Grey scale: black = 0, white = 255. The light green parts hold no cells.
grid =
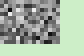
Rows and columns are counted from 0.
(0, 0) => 138
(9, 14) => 114
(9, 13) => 113
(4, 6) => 76
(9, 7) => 109
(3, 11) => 157
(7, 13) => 154
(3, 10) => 145
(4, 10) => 89
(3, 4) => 165
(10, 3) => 87
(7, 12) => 198
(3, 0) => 82
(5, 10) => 202
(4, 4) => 203
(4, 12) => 30
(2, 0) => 175
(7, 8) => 195
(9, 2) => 122
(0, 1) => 81
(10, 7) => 176
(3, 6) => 143
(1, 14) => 126
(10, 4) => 184
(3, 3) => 150
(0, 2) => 145
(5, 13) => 104
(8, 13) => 53
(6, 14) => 144
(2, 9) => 135
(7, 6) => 122
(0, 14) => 53
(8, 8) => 78
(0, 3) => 161
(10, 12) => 41
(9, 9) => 21
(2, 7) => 123

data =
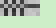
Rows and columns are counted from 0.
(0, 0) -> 188
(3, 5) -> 63
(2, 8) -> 189
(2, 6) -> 188
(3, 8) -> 200
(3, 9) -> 179
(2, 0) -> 179
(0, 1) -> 62
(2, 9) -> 190
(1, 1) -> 176
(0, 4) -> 188
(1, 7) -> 68
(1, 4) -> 79
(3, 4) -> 200

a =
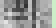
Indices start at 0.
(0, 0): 184
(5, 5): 161
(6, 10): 139
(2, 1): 105
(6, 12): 163
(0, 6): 65
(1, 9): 154
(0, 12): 182
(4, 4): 66
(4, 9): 145
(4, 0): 190
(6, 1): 204
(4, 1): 119
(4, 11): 179
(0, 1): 134
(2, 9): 139
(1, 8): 77
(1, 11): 170
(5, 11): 161
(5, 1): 226
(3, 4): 162
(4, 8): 77
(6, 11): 144
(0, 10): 175
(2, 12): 158
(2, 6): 109
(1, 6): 50
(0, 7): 191
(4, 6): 84

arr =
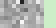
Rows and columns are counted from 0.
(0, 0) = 181
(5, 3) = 192
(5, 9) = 208
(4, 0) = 150
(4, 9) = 221
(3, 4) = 148
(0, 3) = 157
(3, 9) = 186
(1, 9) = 147
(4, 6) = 211
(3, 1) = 161
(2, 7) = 170
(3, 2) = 165
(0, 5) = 33
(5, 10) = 193
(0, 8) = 167
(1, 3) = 217
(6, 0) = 190
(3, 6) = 179
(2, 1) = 157
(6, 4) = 149
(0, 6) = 154
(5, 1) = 171

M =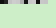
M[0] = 14
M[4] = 202
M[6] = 22
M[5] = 174

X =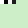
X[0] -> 253
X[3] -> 28
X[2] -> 245

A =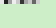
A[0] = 230
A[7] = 202
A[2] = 159

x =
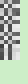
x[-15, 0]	190
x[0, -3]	197
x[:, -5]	[190, 69, 197, 207, 77, 186, 79, 76, 202, 87, 202, 64, 98, 79, 75]
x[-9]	[79, 224, 77, 234, 238]
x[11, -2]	222
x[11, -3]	78
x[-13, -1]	102
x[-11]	[77, 244, 77, 221, 234]
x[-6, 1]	238
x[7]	[76, 234, 80, 231, 229]
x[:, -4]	[110, 242, 94, 85, 244, 94, 224, 234, 103, 238, 90, 241, 214, 215, 232]
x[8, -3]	192
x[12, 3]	208
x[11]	[64, 241, 78, 222, 235]
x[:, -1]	[103, 237, 102, 89, 234, 106, 238, 229, 101, 232, 79, 235, 209, 231, 233]

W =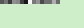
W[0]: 88
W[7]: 247
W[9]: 147
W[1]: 116
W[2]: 61

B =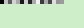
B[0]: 1
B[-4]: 71
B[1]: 194
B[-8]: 169
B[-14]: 94
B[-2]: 149

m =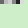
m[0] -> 105
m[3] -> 133
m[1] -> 189
